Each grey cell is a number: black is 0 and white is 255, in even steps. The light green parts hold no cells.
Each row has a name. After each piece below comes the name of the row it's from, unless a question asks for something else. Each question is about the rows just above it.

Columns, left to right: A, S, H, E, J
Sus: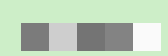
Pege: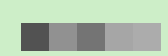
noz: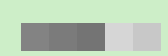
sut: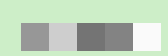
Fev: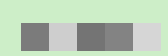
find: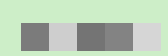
Fev
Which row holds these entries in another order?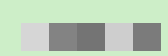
Fev
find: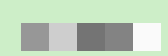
sut
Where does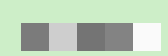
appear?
Sus

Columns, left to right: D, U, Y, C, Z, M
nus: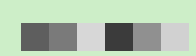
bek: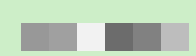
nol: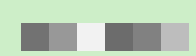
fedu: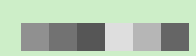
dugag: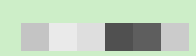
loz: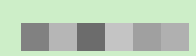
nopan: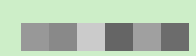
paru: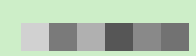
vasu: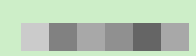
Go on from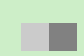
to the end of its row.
[168, 144, 101, 168]
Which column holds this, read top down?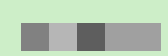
Z
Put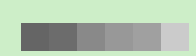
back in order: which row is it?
nopan

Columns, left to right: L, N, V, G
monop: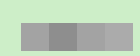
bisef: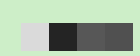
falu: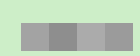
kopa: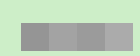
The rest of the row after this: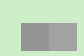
[155, 171]
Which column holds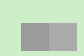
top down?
G
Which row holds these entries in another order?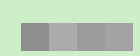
falu
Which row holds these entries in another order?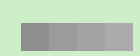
falu

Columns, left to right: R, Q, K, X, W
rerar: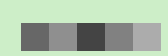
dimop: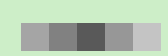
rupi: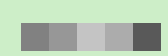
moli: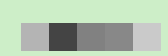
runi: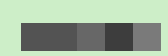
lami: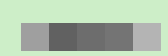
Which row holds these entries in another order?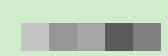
dimop
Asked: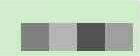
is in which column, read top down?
R
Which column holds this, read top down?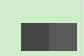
K
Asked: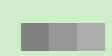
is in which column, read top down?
X

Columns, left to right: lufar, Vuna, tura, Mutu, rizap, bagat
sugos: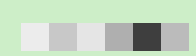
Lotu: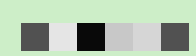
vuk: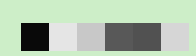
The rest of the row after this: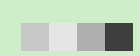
[187]
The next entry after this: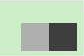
[187]
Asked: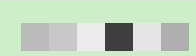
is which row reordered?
sugos
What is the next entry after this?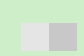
[88]
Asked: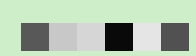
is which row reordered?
vuk
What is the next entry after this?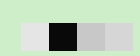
[81]
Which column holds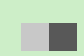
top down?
Mutu

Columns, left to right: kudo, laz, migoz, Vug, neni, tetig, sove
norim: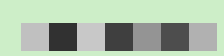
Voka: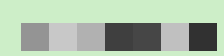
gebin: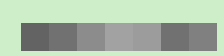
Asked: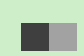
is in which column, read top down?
Vug
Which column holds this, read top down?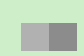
migoz
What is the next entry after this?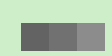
[162]
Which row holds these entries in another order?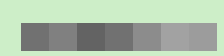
gebin
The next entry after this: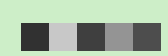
[177]
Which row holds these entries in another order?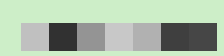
Voka
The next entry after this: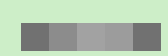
[128]

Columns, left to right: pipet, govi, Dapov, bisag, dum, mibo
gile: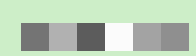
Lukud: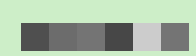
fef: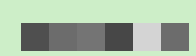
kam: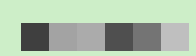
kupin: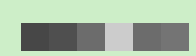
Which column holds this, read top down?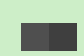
pipet
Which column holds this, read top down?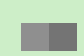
mibo
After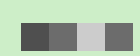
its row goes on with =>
[116]
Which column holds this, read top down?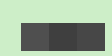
pipet
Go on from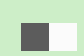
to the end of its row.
[163, 143]
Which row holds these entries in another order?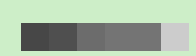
Lukud

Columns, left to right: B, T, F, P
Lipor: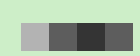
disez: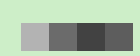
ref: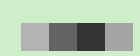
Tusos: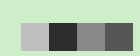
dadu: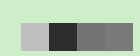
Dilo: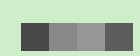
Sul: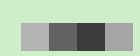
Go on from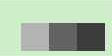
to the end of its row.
[165]
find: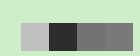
dadu
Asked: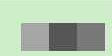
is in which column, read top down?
P
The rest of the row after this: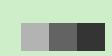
[165]

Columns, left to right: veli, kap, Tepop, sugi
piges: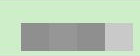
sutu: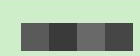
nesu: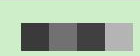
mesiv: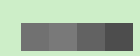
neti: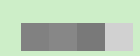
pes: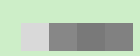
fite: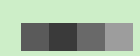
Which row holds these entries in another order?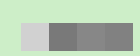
neti
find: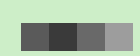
fite

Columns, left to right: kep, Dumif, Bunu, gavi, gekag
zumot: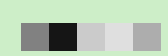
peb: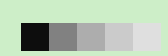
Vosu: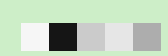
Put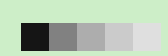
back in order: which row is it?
zumot
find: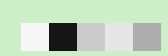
Vosu

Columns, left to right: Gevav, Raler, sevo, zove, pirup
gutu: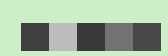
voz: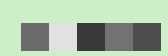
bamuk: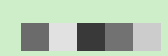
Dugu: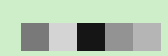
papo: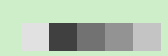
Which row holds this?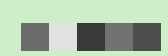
voz
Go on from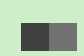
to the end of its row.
[147, 196]
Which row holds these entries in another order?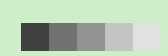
papo
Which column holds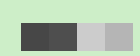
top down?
pirup

